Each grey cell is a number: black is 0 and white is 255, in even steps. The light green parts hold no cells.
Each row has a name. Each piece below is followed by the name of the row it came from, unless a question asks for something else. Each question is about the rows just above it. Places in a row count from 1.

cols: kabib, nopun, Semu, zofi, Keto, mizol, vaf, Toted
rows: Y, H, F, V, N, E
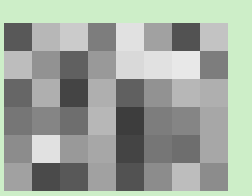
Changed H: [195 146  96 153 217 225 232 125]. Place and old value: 1, [189]
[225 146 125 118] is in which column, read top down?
mizol
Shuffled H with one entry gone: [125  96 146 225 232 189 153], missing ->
[217]
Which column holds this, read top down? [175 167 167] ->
Toted
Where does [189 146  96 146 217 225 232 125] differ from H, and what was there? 4, [153]

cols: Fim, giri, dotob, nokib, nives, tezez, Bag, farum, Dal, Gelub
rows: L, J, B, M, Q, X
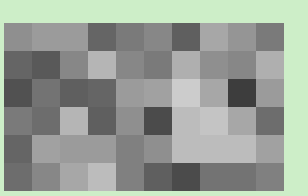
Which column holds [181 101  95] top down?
nokib
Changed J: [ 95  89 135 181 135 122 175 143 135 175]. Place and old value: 1, [101]
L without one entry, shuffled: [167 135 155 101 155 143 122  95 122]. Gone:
[149]
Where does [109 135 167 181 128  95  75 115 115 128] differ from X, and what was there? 4, [188]
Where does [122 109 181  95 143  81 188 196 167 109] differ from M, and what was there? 6, [75]
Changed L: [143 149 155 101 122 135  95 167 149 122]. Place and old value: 2, [155]
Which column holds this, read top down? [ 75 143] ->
tezez

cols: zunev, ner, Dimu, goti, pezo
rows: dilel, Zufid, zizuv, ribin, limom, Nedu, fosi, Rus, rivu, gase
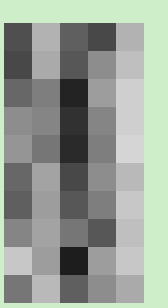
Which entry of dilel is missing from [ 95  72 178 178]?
[79]
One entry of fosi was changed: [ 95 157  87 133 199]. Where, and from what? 4, [126]
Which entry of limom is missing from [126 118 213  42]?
[149]

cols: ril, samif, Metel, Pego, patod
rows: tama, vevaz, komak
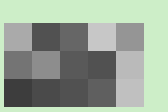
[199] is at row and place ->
tama, 4
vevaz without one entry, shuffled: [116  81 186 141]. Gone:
[89]

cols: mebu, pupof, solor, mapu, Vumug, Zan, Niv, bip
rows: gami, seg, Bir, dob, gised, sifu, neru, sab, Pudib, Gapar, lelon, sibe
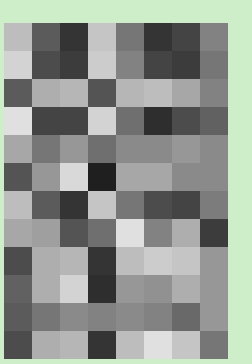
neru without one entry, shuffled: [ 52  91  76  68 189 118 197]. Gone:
[124]
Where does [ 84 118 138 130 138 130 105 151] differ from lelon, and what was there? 1, [91]
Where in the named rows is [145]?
Gapar, 6
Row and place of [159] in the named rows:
sab, 2
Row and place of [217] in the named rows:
sifu, 3

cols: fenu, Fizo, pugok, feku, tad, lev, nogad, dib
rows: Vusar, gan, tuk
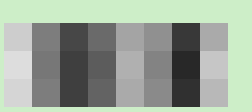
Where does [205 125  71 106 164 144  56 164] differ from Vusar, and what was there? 8, [170]
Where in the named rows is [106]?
Vusar, 4

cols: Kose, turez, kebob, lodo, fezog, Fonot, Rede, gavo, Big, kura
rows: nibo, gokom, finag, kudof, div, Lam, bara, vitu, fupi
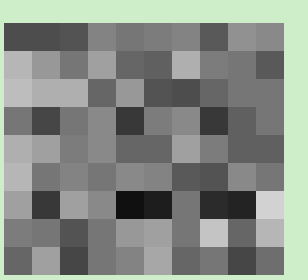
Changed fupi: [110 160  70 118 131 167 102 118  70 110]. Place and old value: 1, [102]
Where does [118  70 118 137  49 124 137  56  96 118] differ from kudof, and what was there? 5, [56]
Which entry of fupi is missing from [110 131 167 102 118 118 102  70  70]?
[160]
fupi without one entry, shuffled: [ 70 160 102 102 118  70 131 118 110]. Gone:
[167]
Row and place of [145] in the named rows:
nibo, 9
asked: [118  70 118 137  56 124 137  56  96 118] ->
kudof
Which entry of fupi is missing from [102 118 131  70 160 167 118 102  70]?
[110]

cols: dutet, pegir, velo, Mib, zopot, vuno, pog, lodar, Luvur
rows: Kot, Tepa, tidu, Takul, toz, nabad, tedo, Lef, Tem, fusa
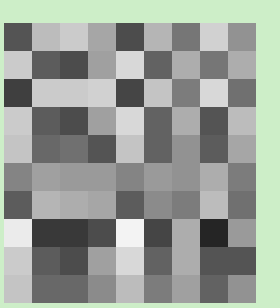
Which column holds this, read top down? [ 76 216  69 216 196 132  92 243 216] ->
zopot
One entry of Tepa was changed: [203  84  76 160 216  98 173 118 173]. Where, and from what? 2, [92]
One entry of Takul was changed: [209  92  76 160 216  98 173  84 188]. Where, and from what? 1, [203]
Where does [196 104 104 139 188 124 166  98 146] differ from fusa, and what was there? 7, [160]
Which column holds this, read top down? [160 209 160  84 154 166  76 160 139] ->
Mib
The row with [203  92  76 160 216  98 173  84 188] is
Takul
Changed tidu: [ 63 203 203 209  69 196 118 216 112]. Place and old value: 7, [124]

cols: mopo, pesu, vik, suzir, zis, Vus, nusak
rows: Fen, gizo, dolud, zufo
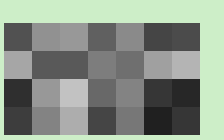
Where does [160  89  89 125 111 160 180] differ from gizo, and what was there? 1, [166]
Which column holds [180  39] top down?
nusak
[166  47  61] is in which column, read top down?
mopo
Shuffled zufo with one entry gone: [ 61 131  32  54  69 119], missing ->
[173]
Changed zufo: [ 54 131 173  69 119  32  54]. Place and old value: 1, [61]
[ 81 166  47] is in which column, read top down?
mopo

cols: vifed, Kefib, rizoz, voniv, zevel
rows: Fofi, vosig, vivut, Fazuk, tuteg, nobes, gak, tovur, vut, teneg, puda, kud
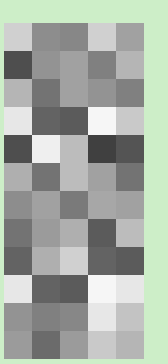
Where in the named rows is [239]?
tuteg, 2
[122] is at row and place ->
gak, 3
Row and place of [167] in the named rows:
gak, 4

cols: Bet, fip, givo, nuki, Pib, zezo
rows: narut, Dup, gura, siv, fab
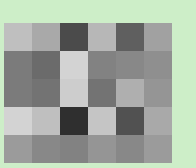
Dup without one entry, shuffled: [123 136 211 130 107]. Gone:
[143]
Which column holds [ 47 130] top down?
givo

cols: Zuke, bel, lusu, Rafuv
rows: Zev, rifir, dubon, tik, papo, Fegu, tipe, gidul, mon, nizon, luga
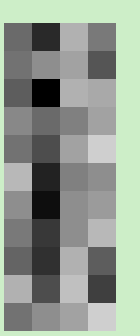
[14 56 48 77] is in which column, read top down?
bel
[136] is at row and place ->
tik, 1
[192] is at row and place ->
nizon, 3
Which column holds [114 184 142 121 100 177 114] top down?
Zuke
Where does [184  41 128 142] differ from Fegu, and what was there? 2, [34]
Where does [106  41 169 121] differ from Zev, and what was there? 3, [177]

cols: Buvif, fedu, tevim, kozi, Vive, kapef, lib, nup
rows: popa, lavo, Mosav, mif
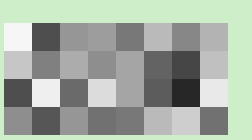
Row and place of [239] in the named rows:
Mosav, 2
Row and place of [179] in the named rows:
popa, 8
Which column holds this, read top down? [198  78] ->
Buvif
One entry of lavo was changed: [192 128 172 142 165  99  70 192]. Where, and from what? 1, [198]
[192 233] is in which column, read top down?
nup
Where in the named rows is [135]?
popa, 7

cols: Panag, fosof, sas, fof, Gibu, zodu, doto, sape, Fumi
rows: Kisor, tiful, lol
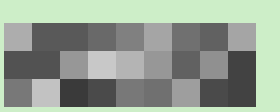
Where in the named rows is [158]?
lol, 7
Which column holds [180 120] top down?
Gibu
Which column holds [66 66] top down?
Fumi
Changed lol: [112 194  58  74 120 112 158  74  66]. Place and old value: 1, [120]

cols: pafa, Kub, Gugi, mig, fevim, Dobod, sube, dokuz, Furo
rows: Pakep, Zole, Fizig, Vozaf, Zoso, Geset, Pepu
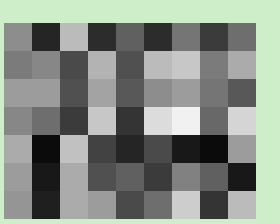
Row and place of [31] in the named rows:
Pepu, 2
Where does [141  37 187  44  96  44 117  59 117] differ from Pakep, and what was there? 9, [110]
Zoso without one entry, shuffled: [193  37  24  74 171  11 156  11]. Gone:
[66]
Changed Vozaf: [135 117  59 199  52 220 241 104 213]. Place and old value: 2, [110]
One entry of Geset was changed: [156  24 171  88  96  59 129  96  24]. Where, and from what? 4, [80]
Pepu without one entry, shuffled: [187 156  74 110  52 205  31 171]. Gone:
[149]
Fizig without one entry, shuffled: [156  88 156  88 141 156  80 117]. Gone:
[163]

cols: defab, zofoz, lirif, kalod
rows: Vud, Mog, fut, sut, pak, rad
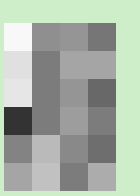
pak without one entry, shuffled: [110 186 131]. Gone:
[137]
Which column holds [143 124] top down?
zofoz
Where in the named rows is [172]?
rad, 4
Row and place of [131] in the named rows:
pak, 1
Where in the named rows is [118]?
Vud, 4

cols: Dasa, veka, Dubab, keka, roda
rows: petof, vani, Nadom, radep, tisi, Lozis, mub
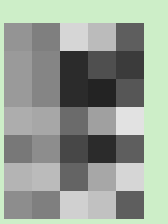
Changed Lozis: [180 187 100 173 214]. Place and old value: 4, [167]
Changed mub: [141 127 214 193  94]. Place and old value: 3, [208]
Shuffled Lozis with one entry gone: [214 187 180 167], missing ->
[100]

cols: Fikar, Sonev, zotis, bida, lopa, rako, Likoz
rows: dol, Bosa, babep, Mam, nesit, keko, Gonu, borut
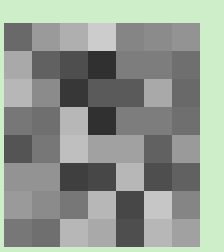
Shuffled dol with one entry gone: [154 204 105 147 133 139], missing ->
[175]
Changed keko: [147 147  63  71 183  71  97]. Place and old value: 6, [78]

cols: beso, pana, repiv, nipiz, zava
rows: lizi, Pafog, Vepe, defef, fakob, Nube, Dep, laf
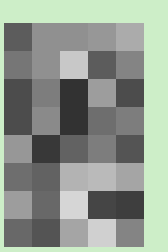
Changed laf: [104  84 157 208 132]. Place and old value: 3, [165]
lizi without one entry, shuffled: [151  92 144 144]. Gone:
[171]
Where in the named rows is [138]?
defef, 2

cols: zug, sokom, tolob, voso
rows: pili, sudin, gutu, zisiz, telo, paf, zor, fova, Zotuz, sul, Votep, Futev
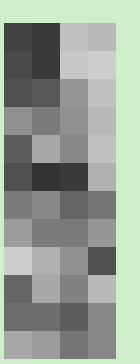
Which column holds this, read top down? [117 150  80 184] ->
voso
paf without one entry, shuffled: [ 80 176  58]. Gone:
[51]
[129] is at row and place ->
sul, 3
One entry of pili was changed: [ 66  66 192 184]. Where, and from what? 2, [58]

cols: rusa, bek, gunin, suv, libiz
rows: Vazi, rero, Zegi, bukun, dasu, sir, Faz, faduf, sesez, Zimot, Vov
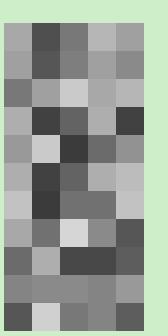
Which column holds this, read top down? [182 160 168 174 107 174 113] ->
suv
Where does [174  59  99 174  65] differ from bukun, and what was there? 2, [65]
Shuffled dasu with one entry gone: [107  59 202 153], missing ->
[146]
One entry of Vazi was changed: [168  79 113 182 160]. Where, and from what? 3, [120]
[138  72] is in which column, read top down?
suv
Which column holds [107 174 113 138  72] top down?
suv
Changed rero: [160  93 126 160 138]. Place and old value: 2, [86]

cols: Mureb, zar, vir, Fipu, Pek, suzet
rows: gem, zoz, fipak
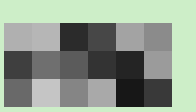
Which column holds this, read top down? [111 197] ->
zar
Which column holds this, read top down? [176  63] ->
Mureb
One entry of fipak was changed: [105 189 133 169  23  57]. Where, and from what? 2, [197]

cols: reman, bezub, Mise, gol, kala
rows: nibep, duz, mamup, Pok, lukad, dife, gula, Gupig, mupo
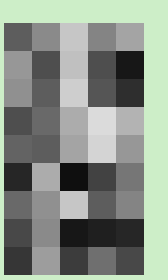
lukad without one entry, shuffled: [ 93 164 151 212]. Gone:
[99]
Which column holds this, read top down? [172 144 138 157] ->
bezub
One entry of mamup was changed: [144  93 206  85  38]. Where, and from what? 5, [46]

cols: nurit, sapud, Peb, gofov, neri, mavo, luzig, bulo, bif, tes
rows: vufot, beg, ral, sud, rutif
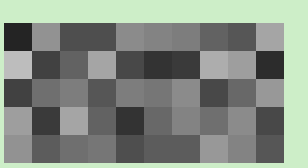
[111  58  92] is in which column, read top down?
sapud
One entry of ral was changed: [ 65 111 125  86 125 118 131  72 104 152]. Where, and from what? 7, [139]
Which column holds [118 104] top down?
mavo
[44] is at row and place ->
beg, 10

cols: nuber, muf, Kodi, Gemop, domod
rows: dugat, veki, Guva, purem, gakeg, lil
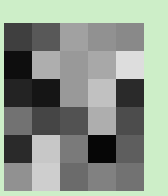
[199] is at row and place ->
gakeg, 2
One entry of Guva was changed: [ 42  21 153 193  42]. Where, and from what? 1, [35]
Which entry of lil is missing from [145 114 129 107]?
[206]

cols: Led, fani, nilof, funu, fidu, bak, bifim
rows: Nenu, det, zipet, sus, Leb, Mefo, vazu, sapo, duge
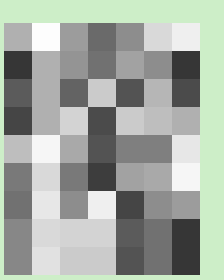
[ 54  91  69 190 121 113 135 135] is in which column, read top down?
Led
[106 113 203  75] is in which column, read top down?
funu
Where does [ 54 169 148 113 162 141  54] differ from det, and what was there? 2, [176]
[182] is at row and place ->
zipet, 6
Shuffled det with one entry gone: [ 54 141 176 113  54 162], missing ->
[148]

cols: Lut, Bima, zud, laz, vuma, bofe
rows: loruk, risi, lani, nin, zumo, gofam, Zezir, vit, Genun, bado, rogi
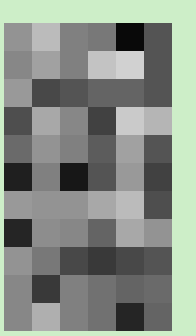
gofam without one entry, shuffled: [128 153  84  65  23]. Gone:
[31]
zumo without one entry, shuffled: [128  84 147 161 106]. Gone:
[92]
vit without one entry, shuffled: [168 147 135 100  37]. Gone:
[141]

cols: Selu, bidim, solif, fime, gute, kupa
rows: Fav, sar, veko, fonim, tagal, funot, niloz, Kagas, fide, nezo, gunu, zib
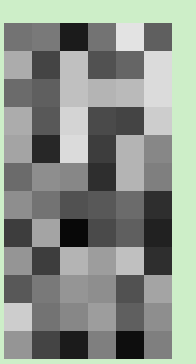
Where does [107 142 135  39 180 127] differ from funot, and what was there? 4, [46]
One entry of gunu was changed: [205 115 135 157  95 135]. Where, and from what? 6, [142]
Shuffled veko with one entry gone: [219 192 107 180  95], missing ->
[186]

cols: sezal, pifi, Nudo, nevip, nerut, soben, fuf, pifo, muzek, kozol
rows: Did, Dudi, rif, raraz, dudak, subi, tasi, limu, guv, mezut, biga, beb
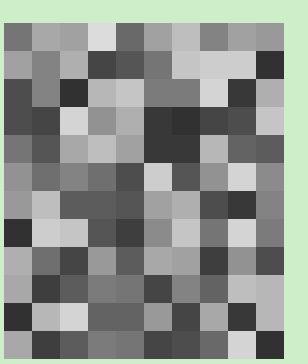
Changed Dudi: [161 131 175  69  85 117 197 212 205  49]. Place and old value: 8, [205]
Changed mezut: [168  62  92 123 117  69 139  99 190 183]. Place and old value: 7, [131]
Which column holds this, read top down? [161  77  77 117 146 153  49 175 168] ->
sezal

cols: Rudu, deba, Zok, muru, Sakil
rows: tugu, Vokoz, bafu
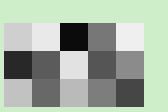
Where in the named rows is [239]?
tugu, 5
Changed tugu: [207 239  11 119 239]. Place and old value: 2, [233]
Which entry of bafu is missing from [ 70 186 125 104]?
[194]
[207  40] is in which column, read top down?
Rudu
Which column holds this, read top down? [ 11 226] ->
Zok
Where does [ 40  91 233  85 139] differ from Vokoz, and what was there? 3, [226]
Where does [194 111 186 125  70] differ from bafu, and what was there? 2, [104]

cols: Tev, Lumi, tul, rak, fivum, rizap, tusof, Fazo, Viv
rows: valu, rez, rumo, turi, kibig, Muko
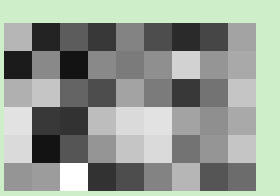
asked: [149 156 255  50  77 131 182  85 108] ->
Muko
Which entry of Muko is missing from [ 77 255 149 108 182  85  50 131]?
[156]
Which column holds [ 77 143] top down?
rizap
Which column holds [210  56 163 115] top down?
tusof
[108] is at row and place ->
Muko, 9
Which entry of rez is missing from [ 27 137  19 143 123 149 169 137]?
[210]
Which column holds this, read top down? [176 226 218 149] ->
Tev

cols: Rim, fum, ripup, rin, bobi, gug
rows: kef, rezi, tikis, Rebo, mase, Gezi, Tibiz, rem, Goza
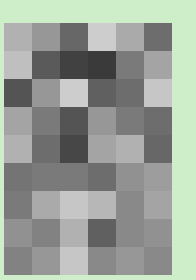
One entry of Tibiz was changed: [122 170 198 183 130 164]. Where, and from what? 5, [137]
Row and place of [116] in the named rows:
Gezi, 1
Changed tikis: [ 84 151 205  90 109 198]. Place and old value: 4, [96]
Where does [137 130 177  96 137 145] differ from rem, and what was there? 1, [145]
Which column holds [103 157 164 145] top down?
gug
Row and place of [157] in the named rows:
Gezi, 6

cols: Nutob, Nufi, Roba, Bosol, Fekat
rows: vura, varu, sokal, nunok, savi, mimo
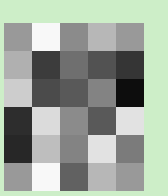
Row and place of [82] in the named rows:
varu, 4
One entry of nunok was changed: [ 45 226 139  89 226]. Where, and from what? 2, [219]
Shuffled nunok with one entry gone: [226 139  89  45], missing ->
[219]
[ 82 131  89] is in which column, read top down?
Bosol

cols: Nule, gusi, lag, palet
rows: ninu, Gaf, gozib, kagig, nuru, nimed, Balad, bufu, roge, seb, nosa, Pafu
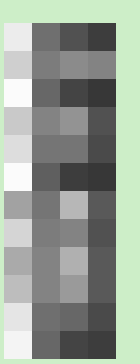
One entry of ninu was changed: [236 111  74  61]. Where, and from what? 3, [81]
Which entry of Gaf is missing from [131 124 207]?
[139]

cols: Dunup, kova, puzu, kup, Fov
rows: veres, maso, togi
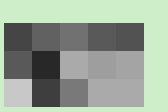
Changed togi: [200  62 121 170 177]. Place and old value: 5, [170]
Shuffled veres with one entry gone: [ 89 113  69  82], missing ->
[97]
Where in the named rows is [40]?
maso, 2
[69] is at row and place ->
veres, 1
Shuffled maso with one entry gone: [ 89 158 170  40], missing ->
[164]

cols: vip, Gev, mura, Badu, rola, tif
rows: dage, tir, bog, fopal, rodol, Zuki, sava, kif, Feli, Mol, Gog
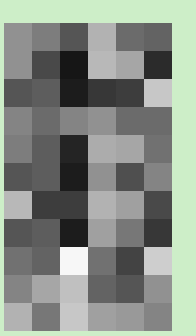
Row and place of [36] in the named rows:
rodol, 3
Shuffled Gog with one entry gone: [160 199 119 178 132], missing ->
[153]
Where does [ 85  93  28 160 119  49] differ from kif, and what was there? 6, [55]
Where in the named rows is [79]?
Zuki, 5

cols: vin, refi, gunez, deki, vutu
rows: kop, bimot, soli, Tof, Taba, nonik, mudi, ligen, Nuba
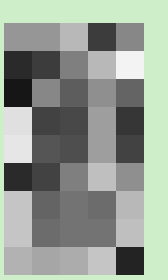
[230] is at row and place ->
Taba, 1
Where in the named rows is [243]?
bimot, 5
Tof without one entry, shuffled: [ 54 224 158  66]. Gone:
[72]
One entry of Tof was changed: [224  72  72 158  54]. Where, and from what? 2, [66]

